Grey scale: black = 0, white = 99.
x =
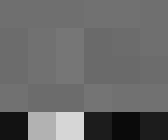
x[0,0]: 43
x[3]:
[44, 42, 42, 45, 44, 44]
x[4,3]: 11
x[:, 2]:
[43, 46, 46, 42, 83]
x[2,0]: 42
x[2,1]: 44
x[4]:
[7, 69, 83, 11, 4, 11]
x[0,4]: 44

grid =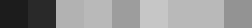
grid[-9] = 11
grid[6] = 72
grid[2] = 69

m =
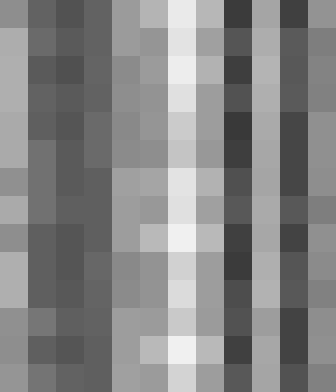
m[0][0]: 55
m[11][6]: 78
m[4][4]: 53
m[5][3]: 41
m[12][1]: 37
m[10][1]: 37
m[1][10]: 35
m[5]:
[66, 44, 35, 41, 54, 55, 76, 59, 24, 65, 27, 56]
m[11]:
[56, 46, 37, 38, 61, 60, 78, 60, 32, 61, 26, 55]
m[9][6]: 81
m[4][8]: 22
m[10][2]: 34
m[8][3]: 37
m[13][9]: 64
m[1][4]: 60
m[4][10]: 27
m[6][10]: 27
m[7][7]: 62
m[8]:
[55, 37, 33, 37, 61, 72, 93, 72, 25, 65, 26, 56]
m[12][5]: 72
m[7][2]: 37
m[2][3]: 39
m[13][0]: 58
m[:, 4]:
[60, 60, 54, 55, 53, 54, 62, 61, 61, 53, 54, 61, 61, 62]
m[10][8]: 30
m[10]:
[68, 37, 34, 39, 54, 57, 85, 61, 30, 69, 34, 50]
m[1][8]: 33
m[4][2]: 33

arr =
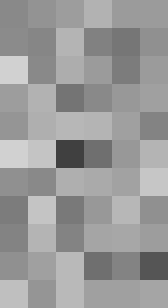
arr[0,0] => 53
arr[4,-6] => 58
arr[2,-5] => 53
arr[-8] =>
[61, 69, 45, 53, 59, 62]
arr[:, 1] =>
[57, 52, 53, 69, 68, 76, 53, 76, 70, 62, 58]
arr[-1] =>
[74, 58, 72, 62, 62, 64]
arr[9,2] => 72
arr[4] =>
[58, 68, 71, 70, 62, 51]
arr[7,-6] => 48
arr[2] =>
[81, 53, 67, 60, 48, 60]
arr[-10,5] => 56
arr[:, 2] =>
[61, 70, 67, 45, 71, 25, 68, 47, 51, 72, 72]
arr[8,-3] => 64
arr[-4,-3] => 59
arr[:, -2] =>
[60, 46, 48, 59, 62, 59, 63, 71, 65, 51, 62]
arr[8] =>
[51, 70, 51, 64, 65, 61]
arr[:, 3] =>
[69, 50, 60, 53, 70, 43, 66, 59, 64, 43, 62]

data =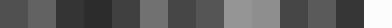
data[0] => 31
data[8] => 58
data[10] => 27

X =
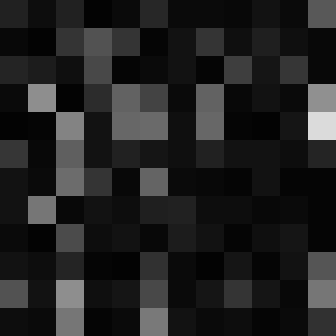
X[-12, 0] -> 13
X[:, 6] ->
[4, 7, 7, 4, 6, 6, 4, 13, 11, 4, 4, 7]
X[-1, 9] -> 2
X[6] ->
[7, 4, 42, 20, 3, 39, 4, 3, 2, 7, 2, 2]
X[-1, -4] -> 5
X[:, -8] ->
[4, 20, 2, 38, 40, 13, 3, 5, 7, 1, 8, 4]
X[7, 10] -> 4
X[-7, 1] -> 3
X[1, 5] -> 2
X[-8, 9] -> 1
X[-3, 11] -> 33
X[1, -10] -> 20
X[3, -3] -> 7
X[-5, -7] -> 12
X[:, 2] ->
[13, 20, 6, 1, 51, 37, 42, 3, 29, 14, 55, 46]
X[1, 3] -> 32
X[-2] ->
[32, 7, 55, 6, 8, 28, 4, 8, 20, 8, 3, 46]
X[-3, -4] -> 8
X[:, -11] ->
[5, 1, 11, 55, 2, 3, 4, 46, 1, 5, 7, 4]
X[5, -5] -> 13
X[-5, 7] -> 5
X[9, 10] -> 7
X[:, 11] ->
[34, 3, 3, 56, 85, 14, 2, 2, 2, 33, 46, 19]
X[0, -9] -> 1
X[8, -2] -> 8
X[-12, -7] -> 15
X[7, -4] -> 5
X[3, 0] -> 4
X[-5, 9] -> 3
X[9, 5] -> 19
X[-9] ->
[4, 55, 1, 17, 38, 26, 4, 38, 3, 7, 4, 56]
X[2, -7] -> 4
